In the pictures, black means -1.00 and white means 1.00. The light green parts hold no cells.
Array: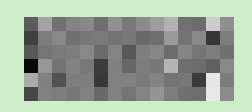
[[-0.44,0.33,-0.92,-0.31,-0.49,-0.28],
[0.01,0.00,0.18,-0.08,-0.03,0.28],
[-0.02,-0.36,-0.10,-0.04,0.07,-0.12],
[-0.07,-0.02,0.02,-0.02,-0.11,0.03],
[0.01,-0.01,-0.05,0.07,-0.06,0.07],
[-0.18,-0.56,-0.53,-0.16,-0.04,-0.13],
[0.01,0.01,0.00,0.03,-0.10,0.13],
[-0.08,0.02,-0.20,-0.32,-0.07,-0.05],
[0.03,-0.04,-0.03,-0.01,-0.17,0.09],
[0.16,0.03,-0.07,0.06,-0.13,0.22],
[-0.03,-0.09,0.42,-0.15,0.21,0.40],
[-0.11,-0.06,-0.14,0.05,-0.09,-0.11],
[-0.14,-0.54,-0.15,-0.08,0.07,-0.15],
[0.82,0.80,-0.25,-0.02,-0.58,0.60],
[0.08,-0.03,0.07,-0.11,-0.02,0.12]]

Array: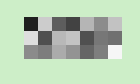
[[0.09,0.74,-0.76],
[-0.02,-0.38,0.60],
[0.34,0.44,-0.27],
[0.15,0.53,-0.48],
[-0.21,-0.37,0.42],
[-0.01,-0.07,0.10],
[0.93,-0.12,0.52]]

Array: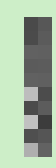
[[0.37,-0.38,0.51,-0.41,0.48,-0.24,-0.29,-0.24,-0.41,-0.42],
[-0.23,-0.33,-0.53,-0.28,-0.40,-0.25,-0.28,-0.25,-0.29,-0.32]]

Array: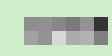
[[0.27,0.11],
[0.16,0.14],
[0.69,0.06],
[0.34,-0.04],
[0.39,0.15],
[0.00,-0.59]]

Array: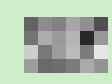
[[0.23,0.61,-0.09,-0.22],
[-0.17,-0.06,0.35,0.10],
[-0.14,0.23,0.21,0.02],
[-0.03,0.47,0.42,0.30],
[0.33,-0.03,-0.69,0.13],
[0.16,0.80,0.19,-0.37]]

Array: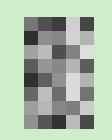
[[0.14,0.24,-0.19,-0.62,-0.28,0.27,-0.63,-0.07],
[-0.33,0.43,0.48,-0.25,0.18,0.47,0.11,-0.37],
[-0.61,0.05,-0.15,0.14,0.07,-0.38,0.06,-0.52],
[0.47,-0.01,0.72,0.71,0.42,0.03,0.65,0.62],
[-0.42,0.59,-0.10,0.40,-0.27,0.74,0.41,-0.45]]

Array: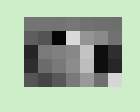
[[-0.34,-0.64,-0.71,-0.26,-0.09],
[-0.46,-0.15,-0.04,-0.34,-0.09],
[-0.31,-0.05,0.00,-0.96,-0.10],
[-0.05,0.10,0.07,0.71,-0.07],
[0.20,0.48,0.53,0.16,-0.11],
[-0.13,-0.89,-0.89,0.08,-0.13],
[0.68,-0.70,-0.64,-0.11,-0.14]]
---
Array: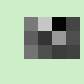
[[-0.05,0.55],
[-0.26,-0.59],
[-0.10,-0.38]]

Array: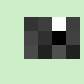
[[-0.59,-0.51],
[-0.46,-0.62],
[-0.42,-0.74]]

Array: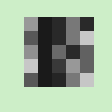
[[0.19,-0.80],
[-0.31,-0.80],
[0.13,-0.80]]

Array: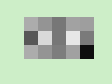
[[0.35,0.16],
[-0.32,0.70],
[0.35,0.16]]

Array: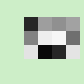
[[-0.70,0.24],
[0.02,0.87],
[0.78,-0.93]]

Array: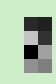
[[-0.68,-0.75],
[0.53,-0.61],
[-0.99,0.26]]

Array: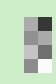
[[0.34,-0.57],
[0.14,0.33],
[0.54,-0.13]]

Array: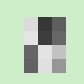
[[0.72,-0.57],
[0.79,-0.53],
[-0.21,0.78]]
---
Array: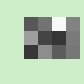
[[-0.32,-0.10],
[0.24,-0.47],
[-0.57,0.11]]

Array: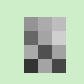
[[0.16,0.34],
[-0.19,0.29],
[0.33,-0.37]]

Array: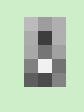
[[0.47,0.23],
[0.34,-0.52],
[0.32,-0.08]]

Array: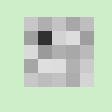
[[0.56,0.37],
[0.25,-0.62],
[0.71,0.21]]

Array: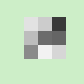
[[0.77,0.60],
[0.48,-0.15],
[0.08,0.90]]

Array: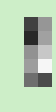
[[-0.49,0.18],
[-0.69,0.26],
[0.14,0.56]]

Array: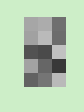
[[0.30,0.35],
[0.26,0.46],
[-0.36,-0.42]]

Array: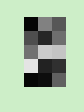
[[-0.96,0.01],
[-0.39,-0.70],
[-0.11,0.59]]

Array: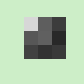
[[0.69,-0.26],
[-0.32,-0.25],
[-0.49,-0.61]]
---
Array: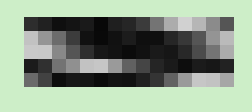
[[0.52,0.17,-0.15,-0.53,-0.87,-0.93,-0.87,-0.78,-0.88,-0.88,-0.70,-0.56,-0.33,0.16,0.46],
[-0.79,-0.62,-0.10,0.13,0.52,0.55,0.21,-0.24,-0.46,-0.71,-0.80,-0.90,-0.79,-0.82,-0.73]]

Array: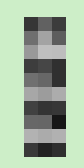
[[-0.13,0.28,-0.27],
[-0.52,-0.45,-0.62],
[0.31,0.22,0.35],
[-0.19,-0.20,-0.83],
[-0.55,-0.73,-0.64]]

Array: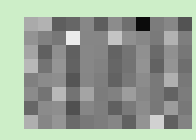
[[0.15,0.01,-0.07,0.84,0.05,0.05,0.54,0.13,0.06,-0.04,0.40,-0.01],
[0.44,-0.10,0.17,-0.23,0.06,0.02,-0.20,-0.10,0.15,-0.23,0.16,-0.14],
[0.09,-0.09,0.44,-0.10,0.29,-0.03,0.01,0.23,0.06,-0.05,-0.22,-0.03],
[0.37,0.05,0.17,-0.17,-0.06,-0.02,0.05,-0.24,0.15,0.64,-0.25,0.03]]

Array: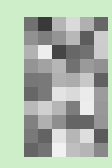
[[0.14,-0.01,0.16,0.44,-0.28,0.61],
[0.16,0.27,0.43,-0.11,0.21,0.14],
[-0.19,-0.05,0.78,0.71,0.84,0.22],
[0.01,0.38,0.11,-0.21,-0.21,0.18],
[-0.21,-0.10,0.89,0.50,0.42,0.07]]

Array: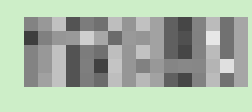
[[-0.51,0.00,0.18,0.20,0.62,0.31,-0.16,0.20,0.17,0.27,-0.25,-0.37,0.01,0.81,-0.11,0.30],
[0.03,0.19,0.51,-0.35,-0.01,-0.49,0.54,0.18,0.01,0.19,0.04,0.07,0.06,0.41,0.76,0.30]]

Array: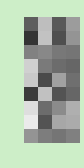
[[-0.59,0.52,-0.38,0.16],
[0.63,-0.04,-0.15,-0.20],
[-0.54,0.51,-0.35,-0.20],
[0.84,-0.35,0.31,0.34]]

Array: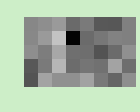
[[0.07,0.21,0.53,-0.98,-0.16,-0.07,0.02,0.00],
[-0.31,-0.04,0.43,-0.15,-0.08,-0.11,0.28,-0.14]]
